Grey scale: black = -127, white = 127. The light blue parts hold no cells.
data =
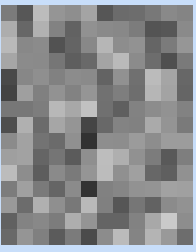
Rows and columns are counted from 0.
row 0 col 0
-4
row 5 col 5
21
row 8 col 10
28
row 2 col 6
54
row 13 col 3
-3
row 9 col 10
-38
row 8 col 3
-20
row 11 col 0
-3
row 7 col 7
3
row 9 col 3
-10
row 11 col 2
-5
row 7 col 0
-49
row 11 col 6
1
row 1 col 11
10
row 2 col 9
-26
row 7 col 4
21
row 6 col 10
18
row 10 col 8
32
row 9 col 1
34
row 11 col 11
32
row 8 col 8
27
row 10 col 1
13
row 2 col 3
-45
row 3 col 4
-33
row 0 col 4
14
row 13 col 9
40
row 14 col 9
52
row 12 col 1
-19
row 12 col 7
-41
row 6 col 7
-32
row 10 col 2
-34
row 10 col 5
21
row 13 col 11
13
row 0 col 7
-20
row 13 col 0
-30

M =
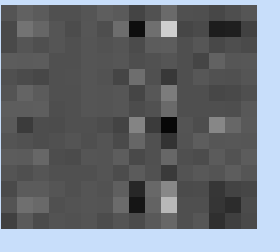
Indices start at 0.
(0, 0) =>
-43
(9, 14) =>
-45
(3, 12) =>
-58
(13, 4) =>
-46
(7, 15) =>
-38
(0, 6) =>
-33
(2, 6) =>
-45
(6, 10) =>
-21
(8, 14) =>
-40
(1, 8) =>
-113
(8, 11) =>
-44
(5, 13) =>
-56
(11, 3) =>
-42
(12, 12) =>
-48
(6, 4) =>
-47
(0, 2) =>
-36
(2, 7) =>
-42
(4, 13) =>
-46
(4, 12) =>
-40
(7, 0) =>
-37
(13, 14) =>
-64
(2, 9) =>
-35
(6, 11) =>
-48
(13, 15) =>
-54
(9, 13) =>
-36
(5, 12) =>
-48
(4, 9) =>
-47
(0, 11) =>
-47
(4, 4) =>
-46
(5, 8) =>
-58
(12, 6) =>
-43
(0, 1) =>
-30
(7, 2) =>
-50
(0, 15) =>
-42
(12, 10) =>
56
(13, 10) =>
-24

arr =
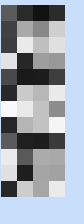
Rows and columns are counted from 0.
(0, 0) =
-36
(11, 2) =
38
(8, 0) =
-36
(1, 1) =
41
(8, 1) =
-96
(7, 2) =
66
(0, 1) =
-85
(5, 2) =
56
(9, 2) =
43
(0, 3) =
-84
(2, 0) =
-65
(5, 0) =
-87
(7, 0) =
-89
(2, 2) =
63
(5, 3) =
106

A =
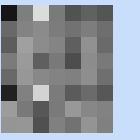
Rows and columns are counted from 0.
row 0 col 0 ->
-105
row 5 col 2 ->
83
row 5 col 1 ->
1
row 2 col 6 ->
-21
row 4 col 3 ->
3
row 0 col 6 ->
-42
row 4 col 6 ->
-16
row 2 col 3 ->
4
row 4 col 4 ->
0
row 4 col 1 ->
23
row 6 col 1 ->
-6
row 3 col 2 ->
-32
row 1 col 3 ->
-3
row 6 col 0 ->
28
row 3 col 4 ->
-50
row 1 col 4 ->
-13
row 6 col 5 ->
7
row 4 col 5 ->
14
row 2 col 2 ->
12

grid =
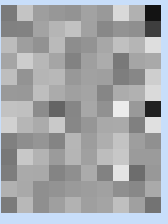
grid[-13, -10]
-5
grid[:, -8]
[30, 35, 18, 55, 53, 62, 12, 43, 21, 51, 41, 15, 15]
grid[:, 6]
[25, 8, 39, 44, 31, 6, 17, 41, 46, 61, 2, 33, 36]
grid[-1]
[-4, 56, 15, 31, 50, 31, 36, 63, 32, -12]
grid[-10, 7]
-6
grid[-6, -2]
0
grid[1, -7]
53
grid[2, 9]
94
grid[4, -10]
62
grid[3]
[37, 77, 55, 37, 2, 31, 44, -6, 37, 41]
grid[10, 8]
-18
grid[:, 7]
[89, 19, 64, -6, -1, 44, 108, 42, 67, 71, 100, 15, 63]
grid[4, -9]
19
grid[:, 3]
[23, 53, 58, 37, 56, 43, -27, 73, 4, 27, 4, 19, 31]
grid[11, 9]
42
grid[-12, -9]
2
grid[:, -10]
[-5, 1, 60, 37, 62, 25, 66, 81, 0, -7, -2, 49, -4]
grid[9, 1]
72
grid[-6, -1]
96
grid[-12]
[1, 2, 35, 53, 66, 33, 8, 19, 15, -65]
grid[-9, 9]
78
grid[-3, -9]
42
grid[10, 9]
24
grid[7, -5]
22
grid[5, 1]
24

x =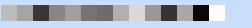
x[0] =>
60
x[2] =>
-72
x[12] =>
-118
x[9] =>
24
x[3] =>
6
